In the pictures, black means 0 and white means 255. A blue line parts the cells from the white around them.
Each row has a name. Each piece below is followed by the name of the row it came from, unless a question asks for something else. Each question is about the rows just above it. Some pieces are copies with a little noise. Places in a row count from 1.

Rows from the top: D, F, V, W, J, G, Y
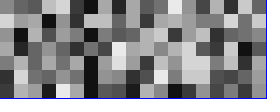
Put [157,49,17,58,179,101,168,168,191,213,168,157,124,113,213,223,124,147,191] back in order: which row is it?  J
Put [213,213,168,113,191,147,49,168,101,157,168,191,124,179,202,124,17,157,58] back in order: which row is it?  F
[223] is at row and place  J, 9
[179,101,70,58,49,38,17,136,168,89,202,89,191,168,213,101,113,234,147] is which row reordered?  D
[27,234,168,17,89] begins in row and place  Y, 4

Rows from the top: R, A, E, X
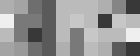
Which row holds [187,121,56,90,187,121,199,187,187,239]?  E
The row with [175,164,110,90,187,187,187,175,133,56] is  R
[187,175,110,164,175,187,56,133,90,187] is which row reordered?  R
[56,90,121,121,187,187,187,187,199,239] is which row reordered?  E
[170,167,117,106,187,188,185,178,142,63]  R
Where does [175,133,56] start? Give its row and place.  R, 8
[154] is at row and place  X, 2

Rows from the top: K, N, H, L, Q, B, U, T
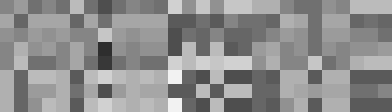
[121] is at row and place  K, 11
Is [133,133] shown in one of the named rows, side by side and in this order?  yes
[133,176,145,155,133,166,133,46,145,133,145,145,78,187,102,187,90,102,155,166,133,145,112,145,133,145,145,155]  L
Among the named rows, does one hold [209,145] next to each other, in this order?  yes

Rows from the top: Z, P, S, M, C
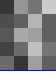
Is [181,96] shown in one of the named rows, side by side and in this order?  yes
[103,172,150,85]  S
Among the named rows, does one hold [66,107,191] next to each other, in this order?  yes
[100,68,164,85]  C

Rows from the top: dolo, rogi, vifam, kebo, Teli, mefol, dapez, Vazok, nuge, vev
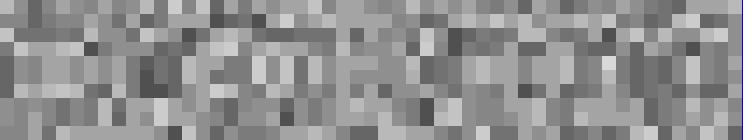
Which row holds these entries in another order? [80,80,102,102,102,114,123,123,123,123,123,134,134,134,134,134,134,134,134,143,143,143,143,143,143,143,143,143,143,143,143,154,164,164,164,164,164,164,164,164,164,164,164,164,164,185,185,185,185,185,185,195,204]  nuge
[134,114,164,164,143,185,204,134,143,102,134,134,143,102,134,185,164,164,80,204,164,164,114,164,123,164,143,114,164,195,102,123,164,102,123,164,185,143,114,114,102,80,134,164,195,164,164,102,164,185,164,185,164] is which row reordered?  rogi
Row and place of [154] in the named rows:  nuge, 27
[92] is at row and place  Teli, 11
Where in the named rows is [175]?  mefol, 30
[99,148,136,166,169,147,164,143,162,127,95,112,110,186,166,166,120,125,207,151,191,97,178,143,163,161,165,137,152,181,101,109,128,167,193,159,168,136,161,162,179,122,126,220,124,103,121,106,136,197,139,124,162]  Teli

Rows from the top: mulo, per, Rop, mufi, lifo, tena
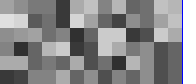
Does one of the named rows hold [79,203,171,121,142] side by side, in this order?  yes
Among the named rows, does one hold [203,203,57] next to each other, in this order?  yes
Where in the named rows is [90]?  per, 3
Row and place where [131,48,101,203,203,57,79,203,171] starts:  Rop, 5

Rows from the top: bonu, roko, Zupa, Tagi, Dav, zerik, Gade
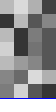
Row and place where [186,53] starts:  Zupa, 1
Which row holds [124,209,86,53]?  Gade
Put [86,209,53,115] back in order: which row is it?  Tagi
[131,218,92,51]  Gade
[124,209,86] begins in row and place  Gade, 1

